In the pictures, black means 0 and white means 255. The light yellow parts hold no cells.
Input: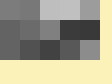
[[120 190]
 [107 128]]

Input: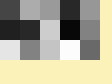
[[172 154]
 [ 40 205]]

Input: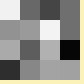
[[104  69]
 [154 243]]

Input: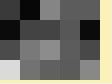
[[  7 133]
 [ 67  68]]

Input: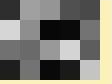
[[160 149]
 [142   7]]

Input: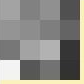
[[129 144]
 [141 126]]
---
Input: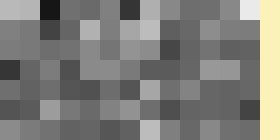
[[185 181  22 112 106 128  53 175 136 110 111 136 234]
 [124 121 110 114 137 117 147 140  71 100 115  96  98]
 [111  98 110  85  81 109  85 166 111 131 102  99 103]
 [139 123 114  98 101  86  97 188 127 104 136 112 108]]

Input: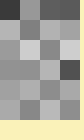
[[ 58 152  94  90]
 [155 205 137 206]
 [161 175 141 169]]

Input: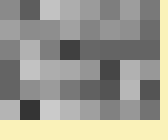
[[138  93 194 173 155 126 157 121]
 [129 177 126  64 103 100 100 100]
 [100 142 155 120  97  84 183  84]]

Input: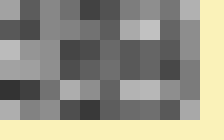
[[162  92 135 112  66  82 125 142 118 177]
 [187 149 143  69  76 105  89 101  89 141]
 [ 51  64 114 173 142  99 179 183 142 123]]

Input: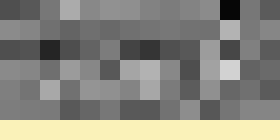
[[ 79  88 119 171 136 145 143 130 124 131 139   6 119  91]
 [ 79  83  37  78  99 124  68  53  80  88 156  71 128  91]
 [127 116 168 113 148 144 132 167 123  92 144 103 112  91]]

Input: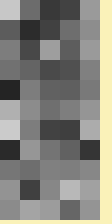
[[199 108  57  66 154]
 [125  72 158  93 154]
 [ 36 125  97  95 121]
 [203 125  66  63 172]
 [118 110 128 126 135]
 [139 164 156 102 148]]

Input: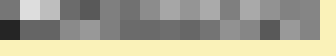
[[118 221 190 107  89 127 113 140 166 149 170 127 169 146 130 133]]

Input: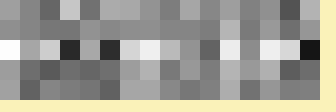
[[159 133 102 198 113 171 168 147 125 166 135 158 129 144  83 179]
 [253 166 205  41 168  45 213 239 186 147  99 236 140 238 215  21]
 [161  98 133 124 117  97 166 166 136 119 128 173 114 150 125 127]]
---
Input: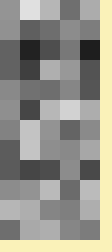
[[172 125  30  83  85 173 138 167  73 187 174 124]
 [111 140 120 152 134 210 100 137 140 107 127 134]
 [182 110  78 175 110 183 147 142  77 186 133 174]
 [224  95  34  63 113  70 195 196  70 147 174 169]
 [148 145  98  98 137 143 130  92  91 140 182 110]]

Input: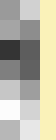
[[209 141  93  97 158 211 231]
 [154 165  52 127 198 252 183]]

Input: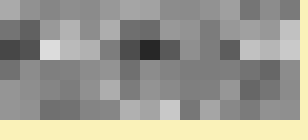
[[122 193 201 140 139 143]
 [140 152 182 103 117 145]
 [117 160 193 115 103 123]
 [159 152  93 126 150 136]
 [146 124 125 125 128 165]
 [139 147 143 125 127 119]
 [140 152  89 131 138 200]
 [162 107  39 140 147 164]
 [165 111  77 112 124 176]
 [152 173 125 147 173 134]
 [139 141 177 140 144 132]
 [142 178 186 129 125 114]
 [134 153 220 127 133 112]
 [145  97  82 140 142 145]
 [170 116  71 113 149 149]]

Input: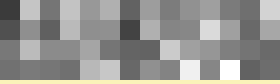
[[211 167 106 109]
 [111 105 116  98]
 [123 160 127 255]
 [159 218 150 134]
 [145 135 160 240]
 [124 133 203 131]
 [157 176  99 144]
 [ 98  67 100 104]
 [176 144 117 199]
 [152 143 165 184]
 [195 186 139 112]
 [117  96 139 118]
 [197 143 187 122]
 [ 59  80 120 113]]

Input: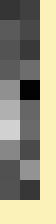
[[ 64  72  57 109   3 102 106  74 147  55]
 [ 53  90  83  91 144 176 209 135  81  82]]

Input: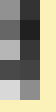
[[ 51  32  55  67 141]
 [145 102 182  73 216]]

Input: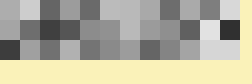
[[216  48 214]
 [126 226 214]
 [170  96 164]
 [109 143 132]
 [169 155 101]
 [185 185 156]
 [187 145 138]
 [106 140 116]
 [156  85 177]
 [101  64 113]
 [205 110 160]
 [173 165  61]]

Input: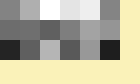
[[132 149  30]
 [238 163 152]
 [228 126  89]
 [255  96 181]
 [175 111  95]
 [131 109  36]]

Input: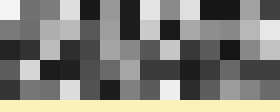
[[ 64 231 193  63 107]
 [162 183 136  63 131]
 [ 22 136  22 104 156]
 [ 22 142  91  58  93]
 [223 167  56  29  44]
 [137  26 198  59 238]
 [228 202  86  58  91]
 [ 28  28 136 165 128]
 [152 157 164 106  29]
 [ 25  88  71  79  82]
 [222 186  46  33 220]
 [125 174 188  28 112]
 [113 111  51 214 119]
 [243 122  36  93  53]]
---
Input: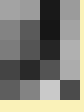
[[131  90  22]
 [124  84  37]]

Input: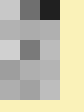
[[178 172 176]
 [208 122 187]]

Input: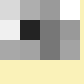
[[240  35 119]
 [168 163 119]]

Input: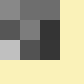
[[ 86 124  52]
 [192  82  54]]

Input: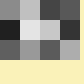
[[ 32 228 200]
 [ 95 153  91]]

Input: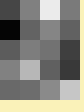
[[  5  99 133]
 [ 92 125 114]]
